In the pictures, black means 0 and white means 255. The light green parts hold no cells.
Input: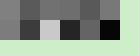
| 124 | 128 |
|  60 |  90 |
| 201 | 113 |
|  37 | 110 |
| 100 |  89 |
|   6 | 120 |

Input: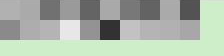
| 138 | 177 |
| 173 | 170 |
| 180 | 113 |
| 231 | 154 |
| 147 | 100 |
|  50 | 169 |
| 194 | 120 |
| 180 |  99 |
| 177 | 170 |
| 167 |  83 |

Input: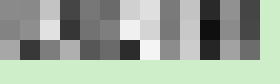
| 167 | 131 | 138 |
|  56 | 142 | 137 |
| 125 | 225 | 195 |
| 175 |  54 |  69 |
|  87 | 114 | 119 |
| 106 | 126 | 106 |
|  44 | 240 | 208 |
| 244 | 212 | 223 |
| 140 | 120 | 122 |
| 204 | 200 | 195 |
|  37 |  15 |  41 |
| 162 | 139 | 145 |
| 108 |  71 |  69 |

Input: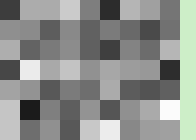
| 197 | 197 | 163 |  71 | 174 | 143 |  61 |
| 110 |  27 | 147 | 235 |  99 | 139 | 172 |
| 144 | 127 |  88 | 169 | 122 |  93 | 171 |
|  88 |  94 | 123 | 195 | 140 | 137 | 203 |
| 200 | 147 | 110 | 145 |  96 |  97 | 126 |
| 236 |  85 | 171 | 167 |  63 | 123 |  44 |
| 136 | 144 |  92 | 156 | 131 | 105 | 181 |
| 157 | 170 |  83 | 152 | 108 |  74 | 160 |
| 160 | 251 |  96 |  45 | 182 | 113 | 117 |

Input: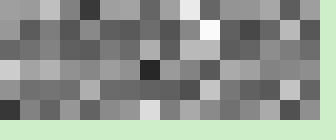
|  55 | 146 | 204 | 103 | 152 | 159 |
| 130 | 112 | 163 | 113 |  92 | 155 |
| 100 | 116 | 177 | 130 | 125 | 191 |
| 150 | 111 | 145 |  96 |  86 | 129 |
|  99 | 174 | 135 |  92 | 137 |  57 |
| 138 | 107 | 157 | 122 |  95 | 159 |
| 149 | 105 | 145 | 107 |  90 | 163 |
| 220 |  98 |  39 | 174 | 109 | 101 |
| 125 |  96 | 154 |  93 |  84 | 160 |
| 169 |  80 | 131 | 185 | 135 | 234 |
| 138 | 196 |  89 | 185 | 250 | 102 |
| 113 | 119 | 170 |  93 |  96 | 148 |
| 135 |  97 | 160 | 100 |  72 | 149 |
| 170 |  89 | 131 | 141 | 102 | 167 |
|  81 | 195 | 135 | 125 | 185 |  93 |
| 143 | 100 | 142 | 109 |  87 | 158 |

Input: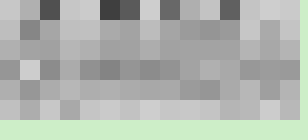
| 192 | 175 | 150 | 176 | 190 | 199 |
| 173 | 151 | 205 | 163 | 134 | 176 |
| 199 | 172 | 140 | 161 | 166 |  80 |
| 169 | 183 | 171 | 182 | 191 | 198 |
| 197 | 174 | 145 | 176 | 192 | 203 |
| 202 | 176 | 132 | 161 | 170 |  63 |
| 194 | 171 | 149 | 162 | 163 |  90 |
| 206 | 168 | 140 | 173 | 188 | 206 |
| 198 | 169 | 147 | 162 | 165 | 104 |
| 200 | 155 | 163 | 163 | 155 | 175 |
| 196 | 150 | 176 | 163 | 149 | 195 |
| 181 | 170 | 169 | 163 | 154 |  96 |
| 184 | 183 | 152 | 180 | 198 | 196 |
| 204 | 159 | 156 | 168 | 170 | 206 |
| 184 | 180 | 154 | 180 | 196 | 202 |

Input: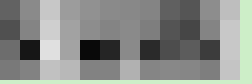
| 121 | 109 |  80 |  98 |
| 130 |  22 | 132 | 138 |
| 193 | 224 | 207 | 199 |
| 184 | 163 | 162 | 156 |
| 130 |   9 | 141 | 145 |
| 130 |  37 | 132 | 138 |
| 177 | 138 | 138 | 136 |
| 133 |  42 | 126 | 132 |
| 136 |  77 |  84 |  96 |
| 134 |  92 |  70 |  85 |
| 126 |  60 | 132 | 141 |
| 196 | 200 | 200 | 190 |

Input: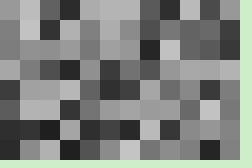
|  43 |  47 |  92 |  61 | 167 | 125 | 127 | 153 |
| 139 |  52 | 179 | 161 | 124 | 145 | 194 | 188 |
| 177 |  31 | 178 | 162 |  79 | 143 |  51 |  97 |
|  32 | 165 |  53 | 183 |  40 | 154 | 177 |  44 |
|  83 |  47 | 116 |  98 | 144 | 120 | 128 | 172 |
| 139 |  66 | 154 |  48 |  59 | 160 | 173 | 180 |
| 196 |  41 | 164 |  64 | 114 | 151 | 139 | 180 |
| 117 | 186 | 155 | 166 |  83 |  38 |  79 |  90 |
| 140 |  55 | 157 | 108 | 151 | 193 | 119 |  47 |
| 127 | 138 | 105 | 136 | 168 | 100 |  99 | 186 |
|  37 | 150 | 194 |  58 | 166 |  89 | 105 |  75 |
| 129 | 132 | 120 | 125 | 179 |  57 |  62 | 152 |
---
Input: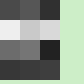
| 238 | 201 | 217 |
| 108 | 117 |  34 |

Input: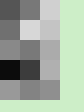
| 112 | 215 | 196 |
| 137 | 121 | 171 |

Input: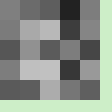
| 123 | 169 | 184 |
|  86 | 145 |  91 |

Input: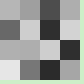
| 104 | 206 |  47 |
| 176 | 174 | 206 |

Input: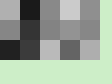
| 134 |  52 | 131 |
|  33 |  59 | 186 |

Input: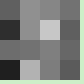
|  46 | 143 | 199 |
| 109 | 114 | 127 |

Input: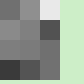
| 138 | 128 |  82 |
| 126 | 123 | 112 |

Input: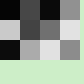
| 202 |  67 | 112 |
|  12 | 171 | 225 |

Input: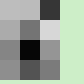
| 171 | 116 | 215 |
| 133 |   6 | 149 |
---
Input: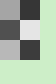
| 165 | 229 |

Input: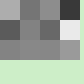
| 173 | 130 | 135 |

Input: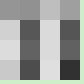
| 149 |  87 | 218 |  49 |

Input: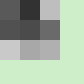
|  89 |  75 | 176 |

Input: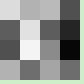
| 220 | 225 | 139 | 109 |

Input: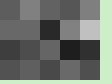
|  93 | 104 | 101 | 105 |

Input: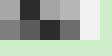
| 167 |  92 |

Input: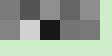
| 123 | 209 |

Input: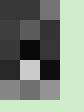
| 55 | 92 | 54 |
